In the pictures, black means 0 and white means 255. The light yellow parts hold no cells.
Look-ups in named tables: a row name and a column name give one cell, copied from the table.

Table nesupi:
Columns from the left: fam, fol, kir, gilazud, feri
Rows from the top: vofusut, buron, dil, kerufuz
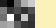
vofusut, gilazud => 174
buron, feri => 81
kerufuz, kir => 93
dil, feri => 56
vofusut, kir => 100
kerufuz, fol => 173
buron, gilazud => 49
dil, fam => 112
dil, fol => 254
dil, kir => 42
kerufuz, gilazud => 57
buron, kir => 75
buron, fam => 125
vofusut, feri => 203
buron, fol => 54
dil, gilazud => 200
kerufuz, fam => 161
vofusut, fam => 29
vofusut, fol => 2
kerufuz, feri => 48
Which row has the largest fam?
kerufuz

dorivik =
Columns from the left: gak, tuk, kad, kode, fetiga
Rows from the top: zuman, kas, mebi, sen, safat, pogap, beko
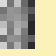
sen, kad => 169
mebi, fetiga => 58
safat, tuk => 122
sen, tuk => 130
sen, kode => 154
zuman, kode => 105
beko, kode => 114
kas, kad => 145
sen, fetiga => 39
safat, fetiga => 40
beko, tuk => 120
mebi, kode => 134
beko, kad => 177
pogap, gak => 109
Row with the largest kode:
sen

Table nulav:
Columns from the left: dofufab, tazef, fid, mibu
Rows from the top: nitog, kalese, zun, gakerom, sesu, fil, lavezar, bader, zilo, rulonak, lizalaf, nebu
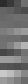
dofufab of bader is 71
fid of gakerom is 105
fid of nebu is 126
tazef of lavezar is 128
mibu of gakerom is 106
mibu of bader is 115
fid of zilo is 149
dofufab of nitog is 44
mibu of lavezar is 180
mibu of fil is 102
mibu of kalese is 76
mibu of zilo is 126
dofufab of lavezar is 114
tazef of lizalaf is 189
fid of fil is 109
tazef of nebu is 143
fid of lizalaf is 164
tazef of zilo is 157
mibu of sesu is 156

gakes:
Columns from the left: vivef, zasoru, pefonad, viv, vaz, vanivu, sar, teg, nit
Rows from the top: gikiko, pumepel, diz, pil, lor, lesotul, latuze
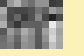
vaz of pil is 96
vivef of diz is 148
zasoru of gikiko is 152
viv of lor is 171
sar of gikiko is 147
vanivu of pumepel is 115
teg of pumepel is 157
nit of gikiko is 66

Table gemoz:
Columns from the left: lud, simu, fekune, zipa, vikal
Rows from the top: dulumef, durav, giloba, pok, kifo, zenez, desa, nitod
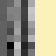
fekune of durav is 130
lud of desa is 97
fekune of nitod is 172
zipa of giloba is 64
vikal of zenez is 181
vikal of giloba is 191
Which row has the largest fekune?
desa

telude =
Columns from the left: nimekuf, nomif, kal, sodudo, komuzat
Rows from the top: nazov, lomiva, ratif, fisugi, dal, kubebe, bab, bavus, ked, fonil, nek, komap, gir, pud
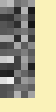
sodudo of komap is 154
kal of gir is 116
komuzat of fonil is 32
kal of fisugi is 46
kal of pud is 177
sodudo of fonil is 145
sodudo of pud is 92
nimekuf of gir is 81
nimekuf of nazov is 174
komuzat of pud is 161
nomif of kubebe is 168
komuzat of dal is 92

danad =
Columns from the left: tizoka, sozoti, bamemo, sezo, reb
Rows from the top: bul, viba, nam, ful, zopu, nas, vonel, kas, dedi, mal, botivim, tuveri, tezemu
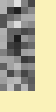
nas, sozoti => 101
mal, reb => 142
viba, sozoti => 60
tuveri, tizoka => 158
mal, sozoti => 162
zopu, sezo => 72
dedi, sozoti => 163
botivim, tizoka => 168
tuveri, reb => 90
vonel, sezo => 85
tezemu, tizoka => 122
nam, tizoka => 83
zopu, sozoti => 98
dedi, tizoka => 166
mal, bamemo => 186

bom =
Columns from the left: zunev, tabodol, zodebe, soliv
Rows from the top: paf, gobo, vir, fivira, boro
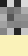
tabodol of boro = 191
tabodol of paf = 214
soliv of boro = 197
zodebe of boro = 36
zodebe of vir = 144
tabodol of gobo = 112
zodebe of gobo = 126
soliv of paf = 218
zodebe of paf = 48
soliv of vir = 146
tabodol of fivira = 134
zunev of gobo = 148
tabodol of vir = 86
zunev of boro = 132
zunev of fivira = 161
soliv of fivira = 135
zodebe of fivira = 131
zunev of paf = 31
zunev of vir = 177
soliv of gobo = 173

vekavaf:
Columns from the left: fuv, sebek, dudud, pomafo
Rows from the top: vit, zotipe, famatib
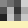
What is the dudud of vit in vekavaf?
79
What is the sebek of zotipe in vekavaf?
181
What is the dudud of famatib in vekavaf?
98
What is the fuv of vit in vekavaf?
133
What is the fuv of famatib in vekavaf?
35
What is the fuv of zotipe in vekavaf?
80
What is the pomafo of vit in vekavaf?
208
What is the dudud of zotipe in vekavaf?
53
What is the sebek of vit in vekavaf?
109
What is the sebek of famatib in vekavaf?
197
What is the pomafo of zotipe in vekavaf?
171
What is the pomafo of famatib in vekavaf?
199
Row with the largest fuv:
vit

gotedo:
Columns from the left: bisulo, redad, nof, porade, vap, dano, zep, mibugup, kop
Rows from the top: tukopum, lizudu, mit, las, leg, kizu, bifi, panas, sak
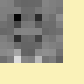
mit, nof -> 5
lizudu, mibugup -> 126
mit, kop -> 142
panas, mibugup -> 140
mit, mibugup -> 112
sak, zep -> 115
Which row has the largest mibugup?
panas

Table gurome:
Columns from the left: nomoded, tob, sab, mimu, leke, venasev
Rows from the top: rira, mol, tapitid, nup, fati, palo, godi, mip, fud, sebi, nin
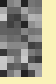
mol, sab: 101
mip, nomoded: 54
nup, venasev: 162
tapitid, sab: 62
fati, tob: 96
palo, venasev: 151
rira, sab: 145
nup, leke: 143
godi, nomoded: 165
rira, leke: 117
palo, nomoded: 124
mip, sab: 108
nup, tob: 64
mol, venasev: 125
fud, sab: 123
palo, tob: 106
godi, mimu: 140
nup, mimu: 36

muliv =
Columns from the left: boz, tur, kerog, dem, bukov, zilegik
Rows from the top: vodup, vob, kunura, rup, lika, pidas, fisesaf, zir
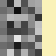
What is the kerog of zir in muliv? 88
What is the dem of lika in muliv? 72
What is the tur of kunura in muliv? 186
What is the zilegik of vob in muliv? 160
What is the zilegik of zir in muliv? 63
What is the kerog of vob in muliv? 14
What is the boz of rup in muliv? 120
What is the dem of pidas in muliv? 140
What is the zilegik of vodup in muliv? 168
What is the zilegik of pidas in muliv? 86
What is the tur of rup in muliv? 42
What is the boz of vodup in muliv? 128
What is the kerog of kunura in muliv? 178
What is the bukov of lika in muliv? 104
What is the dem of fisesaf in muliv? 91
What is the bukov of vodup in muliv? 160
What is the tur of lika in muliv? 63
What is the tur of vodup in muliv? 41
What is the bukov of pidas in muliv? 171
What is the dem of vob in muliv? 108
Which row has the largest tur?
zir

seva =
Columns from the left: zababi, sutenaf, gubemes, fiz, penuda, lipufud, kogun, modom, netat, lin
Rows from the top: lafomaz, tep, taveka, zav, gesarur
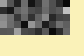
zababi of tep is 45
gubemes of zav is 84
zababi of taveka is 136
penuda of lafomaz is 20
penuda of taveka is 50
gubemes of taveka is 56
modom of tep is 79
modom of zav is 66
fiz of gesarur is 73
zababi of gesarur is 86
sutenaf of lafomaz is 84
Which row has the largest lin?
tep

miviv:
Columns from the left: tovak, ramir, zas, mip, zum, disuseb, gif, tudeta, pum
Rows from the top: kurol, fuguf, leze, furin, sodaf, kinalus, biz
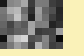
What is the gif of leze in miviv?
110
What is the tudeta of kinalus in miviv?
72
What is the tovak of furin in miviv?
101
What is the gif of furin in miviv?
128
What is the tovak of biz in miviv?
77
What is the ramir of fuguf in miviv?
174
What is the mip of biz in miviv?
132
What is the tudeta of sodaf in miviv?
69
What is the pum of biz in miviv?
73
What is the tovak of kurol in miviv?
24
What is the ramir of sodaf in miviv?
79
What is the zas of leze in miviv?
195
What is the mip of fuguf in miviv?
107
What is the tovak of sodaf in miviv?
91
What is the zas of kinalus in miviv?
197
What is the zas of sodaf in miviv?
96
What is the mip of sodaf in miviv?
101
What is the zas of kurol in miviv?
142

